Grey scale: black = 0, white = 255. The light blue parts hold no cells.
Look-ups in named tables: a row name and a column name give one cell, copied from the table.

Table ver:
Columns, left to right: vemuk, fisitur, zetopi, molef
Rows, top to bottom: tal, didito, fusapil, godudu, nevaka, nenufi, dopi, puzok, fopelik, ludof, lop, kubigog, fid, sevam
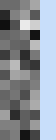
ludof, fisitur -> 117
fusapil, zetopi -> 234
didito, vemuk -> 40
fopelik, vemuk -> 136
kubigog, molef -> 78
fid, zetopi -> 95
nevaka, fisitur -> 101
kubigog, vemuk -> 160
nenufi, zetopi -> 44
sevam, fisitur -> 125
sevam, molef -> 67
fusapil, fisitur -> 80
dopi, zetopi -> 71
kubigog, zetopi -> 95
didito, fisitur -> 129
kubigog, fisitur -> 44
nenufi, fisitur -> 117
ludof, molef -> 161

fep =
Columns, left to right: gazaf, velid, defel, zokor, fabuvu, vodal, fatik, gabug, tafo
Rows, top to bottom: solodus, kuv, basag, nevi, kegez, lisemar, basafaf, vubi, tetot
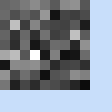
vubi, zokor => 80
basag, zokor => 133
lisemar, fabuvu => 24
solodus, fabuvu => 117
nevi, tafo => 91
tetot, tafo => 12
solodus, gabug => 145
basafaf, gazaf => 21
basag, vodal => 69
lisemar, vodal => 128
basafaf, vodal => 42
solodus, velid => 108
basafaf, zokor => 143
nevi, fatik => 72
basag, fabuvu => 77
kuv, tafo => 75
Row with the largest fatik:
solodus

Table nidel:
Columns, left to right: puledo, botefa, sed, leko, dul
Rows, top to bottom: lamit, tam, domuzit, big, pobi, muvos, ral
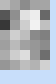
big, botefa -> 207
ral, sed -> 190
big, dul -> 128
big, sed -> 190
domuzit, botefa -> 157
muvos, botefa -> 206
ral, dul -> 209
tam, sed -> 225
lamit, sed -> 140
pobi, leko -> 151
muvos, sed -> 221
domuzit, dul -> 192
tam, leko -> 237
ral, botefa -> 167
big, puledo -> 167
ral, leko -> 179

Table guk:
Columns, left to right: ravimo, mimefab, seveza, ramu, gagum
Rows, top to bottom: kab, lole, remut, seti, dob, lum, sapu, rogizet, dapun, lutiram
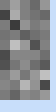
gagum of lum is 111
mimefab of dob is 191
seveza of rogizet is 120
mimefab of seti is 124
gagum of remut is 135
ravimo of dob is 122
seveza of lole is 128
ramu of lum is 133
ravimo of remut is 124

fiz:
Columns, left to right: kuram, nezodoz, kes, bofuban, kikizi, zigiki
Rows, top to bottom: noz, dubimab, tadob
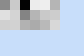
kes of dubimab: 132
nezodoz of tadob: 210
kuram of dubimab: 224
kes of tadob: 178
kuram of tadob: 208
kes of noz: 3
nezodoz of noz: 202
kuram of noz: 139
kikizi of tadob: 185
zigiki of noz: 181
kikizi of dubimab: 201
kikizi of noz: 238
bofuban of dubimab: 181
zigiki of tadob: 216
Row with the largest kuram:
dubimab

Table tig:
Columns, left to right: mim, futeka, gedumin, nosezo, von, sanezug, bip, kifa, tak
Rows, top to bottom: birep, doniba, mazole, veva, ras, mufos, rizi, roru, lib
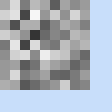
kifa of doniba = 213
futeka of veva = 185
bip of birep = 164
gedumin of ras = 67
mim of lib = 174
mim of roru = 153
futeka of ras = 229
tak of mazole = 128
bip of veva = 122
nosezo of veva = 52

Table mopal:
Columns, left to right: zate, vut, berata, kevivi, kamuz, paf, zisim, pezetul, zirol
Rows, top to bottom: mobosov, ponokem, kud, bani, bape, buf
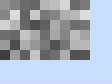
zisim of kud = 139
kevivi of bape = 149
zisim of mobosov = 213
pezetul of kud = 109
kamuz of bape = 122
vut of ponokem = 219
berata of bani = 196
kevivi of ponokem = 200

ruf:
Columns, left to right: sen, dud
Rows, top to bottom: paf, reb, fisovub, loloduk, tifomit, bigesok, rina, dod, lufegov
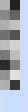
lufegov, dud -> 56
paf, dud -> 33
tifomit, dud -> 210
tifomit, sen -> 191
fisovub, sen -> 174
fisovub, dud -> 194
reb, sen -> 135
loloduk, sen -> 114
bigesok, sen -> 121

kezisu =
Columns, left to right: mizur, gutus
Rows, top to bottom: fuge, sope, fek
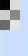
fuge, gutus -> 219
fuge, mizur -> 5
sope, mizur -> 206
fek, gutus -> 228
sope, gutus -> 136
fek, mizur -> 106
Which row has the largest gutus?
fek

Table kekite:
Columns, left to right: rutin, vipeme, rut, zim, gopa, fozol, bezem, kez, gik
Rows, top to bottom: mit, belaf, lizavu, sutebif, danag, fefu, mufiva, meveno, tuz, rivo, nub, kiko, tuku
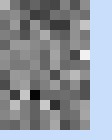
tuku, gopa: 127
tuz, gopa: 128
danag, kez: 147
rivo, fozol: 106
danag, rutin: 100
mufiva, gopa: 102
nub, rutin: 127
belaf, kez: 123
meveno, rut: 149
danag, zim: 138
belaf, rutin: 131
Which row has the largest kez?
meveno

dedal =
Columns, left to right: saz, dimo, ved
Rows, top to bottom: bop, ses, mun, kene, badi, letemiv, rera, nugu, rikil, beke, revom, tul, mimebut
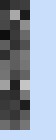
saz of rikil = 161
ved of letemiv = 122
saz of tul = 65
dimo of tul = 53
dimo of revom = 65
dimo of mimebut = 85
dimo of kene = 58
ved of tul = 90
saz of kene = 14
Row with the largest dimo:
ses

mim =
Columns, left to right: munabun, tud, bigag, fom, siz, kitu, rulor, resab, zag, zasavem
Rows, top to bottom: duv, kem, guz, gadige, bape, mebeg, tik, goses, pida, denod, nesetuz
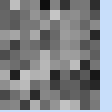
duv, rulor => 50
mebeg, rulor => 158
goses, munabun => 172
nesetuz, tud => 134
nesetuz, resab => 176
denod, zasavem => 125
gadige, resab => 148
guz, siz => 156
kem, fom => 148
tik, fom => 147
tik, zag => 41
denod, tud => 110
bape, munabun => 124
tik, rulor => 139
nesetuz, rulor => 194

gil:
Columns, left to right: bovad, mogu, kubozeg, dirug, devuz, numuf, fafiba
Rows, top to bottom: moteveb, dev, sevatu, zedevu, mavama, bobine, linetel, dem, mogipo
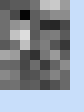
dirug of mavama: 106
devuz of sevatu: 42
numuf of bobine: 154
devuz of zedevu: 119
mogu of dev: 72
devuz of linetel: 59
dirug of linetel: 108
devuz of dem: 105
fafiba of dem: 105
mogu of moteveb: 91
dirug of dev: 94
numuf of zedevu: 125
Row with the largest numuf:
moteveb

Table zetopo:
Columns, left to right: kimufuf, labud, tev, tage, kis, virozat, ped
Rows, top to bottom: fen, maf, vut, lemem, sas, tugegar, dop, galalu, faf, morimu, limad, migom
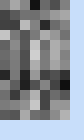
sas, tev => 88
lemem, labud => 121
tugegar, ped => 130
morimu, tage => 177
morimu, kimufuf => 111
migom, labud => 85
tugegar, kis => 122
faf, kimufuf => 138
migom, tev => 169
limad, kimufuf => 123

